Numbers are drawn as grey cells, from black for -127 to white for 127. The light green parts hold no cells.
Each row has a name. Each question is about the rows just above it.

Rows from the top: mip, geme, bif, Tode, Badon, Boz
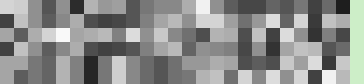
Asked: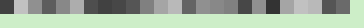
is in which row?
Tode
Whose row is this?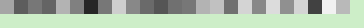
Boz

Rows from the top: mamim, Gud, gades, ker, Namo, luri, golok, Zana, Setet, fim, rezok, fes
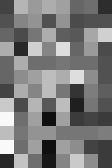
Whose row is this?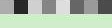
ker
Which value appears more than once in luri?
[13]
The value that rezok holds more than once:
[32]
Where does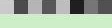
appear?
Zana

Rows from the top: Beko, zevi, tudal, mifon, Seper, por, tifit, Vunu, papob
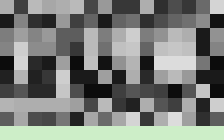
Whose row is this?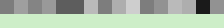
tudal
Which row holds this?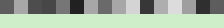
papob
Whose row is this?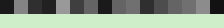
zevi
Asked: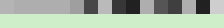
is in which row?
Vunu
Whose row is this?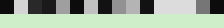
Seper
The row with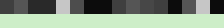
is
tifit

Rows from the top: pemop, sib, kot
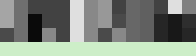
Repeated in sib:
[-61]
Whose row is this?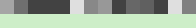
pemop
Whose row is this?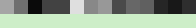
sib
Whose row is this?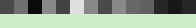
kot

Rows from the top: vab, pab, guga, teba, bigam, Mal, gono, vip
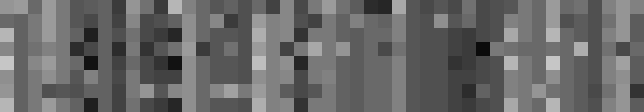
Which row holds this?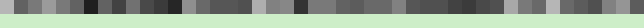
vip
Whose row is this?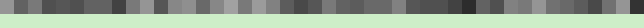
gono
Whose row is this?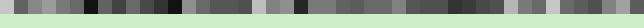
bigam

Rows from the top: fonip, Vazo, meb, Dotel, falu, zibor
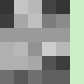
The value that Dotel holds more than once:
[56]
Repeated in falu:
[48]
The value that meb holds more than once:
[26]
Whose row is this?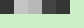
fonip

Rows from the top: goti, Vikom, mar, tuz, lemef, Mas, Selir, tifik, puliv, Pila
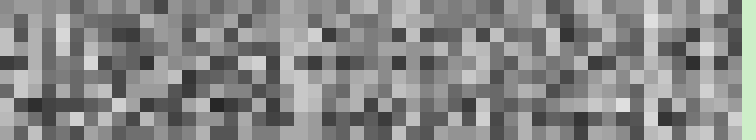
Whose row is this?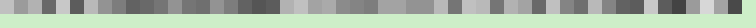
tuz
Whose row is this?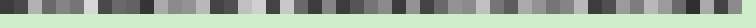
lemef

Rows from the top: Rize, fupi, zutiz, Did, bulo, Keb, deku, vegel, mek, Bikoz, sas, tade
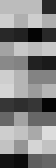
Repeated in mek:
[-24]
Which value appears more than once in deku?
[53]
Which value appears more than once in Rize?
[60]
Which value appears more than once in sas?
[66]
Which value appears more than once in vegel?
[-73]
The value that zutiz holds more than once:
[-87]

